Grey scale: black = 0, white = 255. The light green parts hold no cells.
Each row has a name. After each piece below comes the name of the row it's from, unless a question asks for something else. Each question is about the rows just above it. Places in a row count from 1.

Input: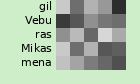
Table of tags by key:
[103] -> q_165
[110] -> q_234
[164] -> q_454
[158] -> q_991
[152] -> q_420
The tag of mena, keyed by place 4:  q_165
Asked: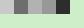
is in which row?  gil
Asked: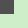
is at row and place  mena, 5
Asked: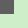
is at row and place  Mikas, 5

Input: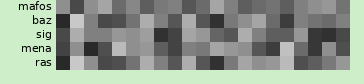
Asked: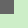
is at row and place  sig, 12
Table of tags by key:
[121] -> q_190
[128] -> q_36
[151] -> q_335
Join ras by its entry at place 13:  q_190
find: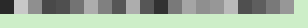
ras
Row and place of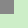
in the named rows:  mafos, 6
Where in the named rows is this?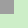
sig, 7
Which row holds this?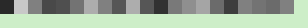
baz

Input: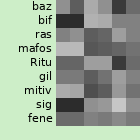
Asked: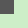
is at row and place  mafos, 3
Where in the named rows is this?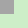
mitiv, 2
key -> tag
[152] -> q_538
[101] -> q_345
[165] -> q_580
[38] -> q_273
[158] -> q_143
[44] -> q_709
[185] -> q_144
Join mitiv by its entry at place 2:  q_580
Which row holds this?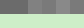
fene
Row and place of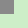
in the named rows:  fene, 5
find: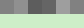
ras

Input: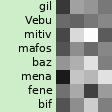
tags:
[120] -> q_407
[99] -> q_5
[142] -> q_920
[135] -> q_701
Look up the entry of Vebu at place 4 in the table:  q_701
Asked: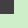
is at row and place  fene, 3
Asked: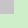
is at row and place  mena, 2
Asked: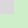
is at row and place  mitiv, 2
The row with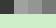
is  gil
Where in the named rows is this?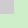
bif, 3
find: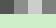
bif

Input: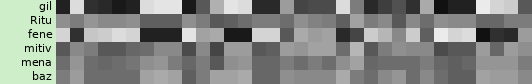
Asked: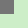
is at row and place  mena, 6
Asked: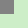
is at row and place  Ritu, 19
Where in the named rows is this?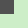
gil, 25
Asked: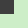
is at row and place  gil, 24

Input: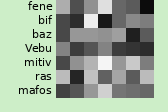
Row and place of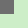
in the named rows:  mafos, 6
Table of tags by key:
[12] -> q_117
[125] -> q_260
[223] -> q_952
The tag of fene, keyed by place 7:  q_117
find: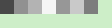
mitiv
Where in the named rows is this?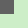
ras, 4
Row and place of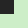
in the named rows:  ras, 2
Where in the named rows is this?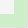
mitiv, 4
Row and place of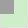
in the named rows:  baz, 5

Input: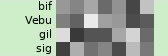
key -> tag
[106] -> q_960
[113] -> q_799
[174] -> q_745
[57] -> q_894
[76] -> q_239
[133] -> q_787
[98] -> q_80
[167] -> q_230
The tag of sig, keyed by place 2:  q_745
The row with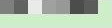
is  Vebu
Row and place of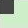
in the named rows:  bif, 6
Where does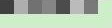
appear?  sig
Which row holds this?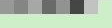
bif
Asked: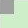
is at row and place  Vebu, 4

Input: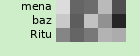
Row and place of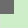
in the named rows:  mena, 3
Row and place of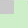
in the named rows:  baz, 1
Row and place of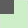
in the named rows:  baz, 2
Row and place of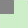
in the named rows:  Ritu, 1
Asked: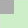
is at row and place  Ritu, 5

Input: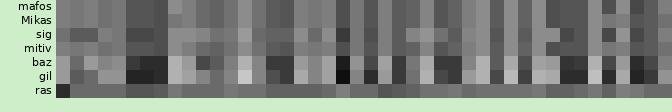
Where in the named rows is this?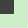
gil, 34
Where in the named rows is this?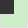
baz, 37

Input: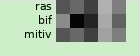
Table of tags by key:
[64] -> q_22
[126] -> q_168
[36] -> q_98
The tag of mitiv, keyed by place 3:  q_22
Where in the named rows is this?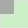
bif, 4
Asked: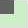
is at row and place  bif, 5
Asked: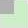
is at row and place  ras, 4

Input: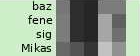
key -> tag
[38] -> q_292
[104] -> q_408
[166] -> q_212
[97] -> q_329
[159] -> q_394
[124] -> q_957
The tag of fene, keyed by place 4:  q_212
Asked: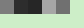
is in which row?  sig
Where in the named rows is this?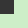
Mikas, 3
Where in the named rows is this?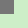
baz, 1

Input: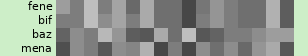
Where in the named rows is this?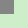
mena, 6
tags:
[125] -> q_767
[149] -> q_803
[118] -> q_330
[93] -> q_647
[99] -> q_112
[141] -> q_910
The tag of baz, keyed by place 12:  q_112
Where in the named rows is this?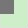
fene, 11
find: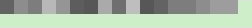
baz
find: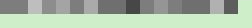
bif

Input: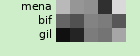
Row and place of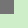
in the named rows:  gil, 4
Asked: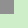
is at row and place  mena, 3
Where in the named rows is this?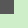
bif, 5
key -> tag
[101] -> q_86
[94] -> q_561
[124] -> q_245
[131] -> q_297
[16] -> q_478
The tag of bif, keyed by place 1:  q_86

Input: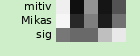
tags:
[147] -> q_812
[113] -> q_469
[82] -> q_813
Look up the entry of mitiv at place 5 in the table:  q_813
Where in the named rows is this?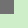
Mikas, 5
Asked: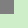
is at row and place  Mikas, 3
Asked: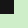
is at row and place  mitiv, 4
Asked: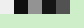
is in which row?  mitiv
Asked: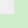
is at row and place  mitiv, 1
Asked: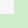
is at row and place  Mikas, 1

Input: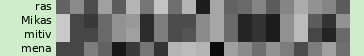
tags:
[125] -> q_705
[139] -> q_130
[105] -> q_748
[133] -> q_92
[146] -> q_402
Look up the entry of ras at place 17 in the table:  q_92
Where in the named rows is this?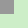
Mikas, 6
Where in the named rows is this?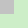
ras, 8
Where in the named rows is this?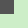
mitiv, 10
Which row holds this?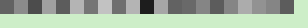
ras

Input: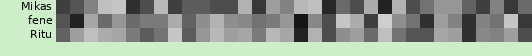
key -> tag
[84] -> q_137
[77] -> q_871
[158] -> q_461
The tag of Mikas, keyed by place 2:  q_137
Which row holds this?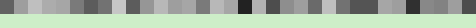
Ritu
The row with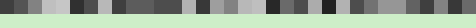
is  Mikas
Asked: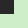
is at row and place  Mikas, 20

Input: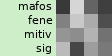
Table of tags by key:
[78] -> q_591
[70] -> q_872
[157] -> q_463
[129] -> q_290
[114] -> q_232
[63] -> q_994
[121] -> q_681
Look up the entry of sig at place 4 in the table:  q_681
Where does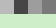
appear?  sig
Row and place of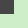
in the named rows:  sig, 2
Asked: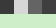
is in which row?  mafos
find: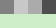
fene
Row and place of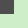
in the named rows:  fene, 4

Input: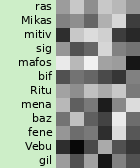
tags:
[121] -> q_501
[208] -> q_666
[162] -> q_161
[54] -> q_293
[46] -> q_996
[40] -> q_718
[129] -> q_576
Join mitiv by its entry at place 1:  q_996
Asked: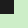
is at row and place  mena, 4
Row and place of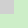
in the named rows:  mitiv, 4
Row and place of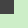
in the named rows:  baz, 4
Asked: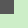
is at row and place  fene, 6

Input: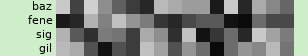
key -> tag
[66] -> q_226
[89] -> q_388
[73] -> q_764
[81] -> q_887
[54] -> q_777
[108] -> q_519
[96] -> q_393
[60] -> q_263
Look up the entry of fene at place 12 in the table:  q_388
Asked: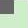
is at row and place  baz, 17

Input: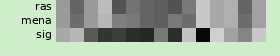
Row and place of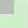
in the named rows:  ras, 4
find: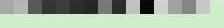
sig
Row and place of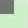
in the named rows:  ras, 6
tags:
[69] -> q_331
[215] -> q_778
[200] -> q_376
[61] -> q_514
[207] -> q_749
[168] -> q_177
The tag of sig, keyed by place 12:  q_749
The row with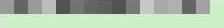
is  ras
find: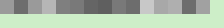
mena

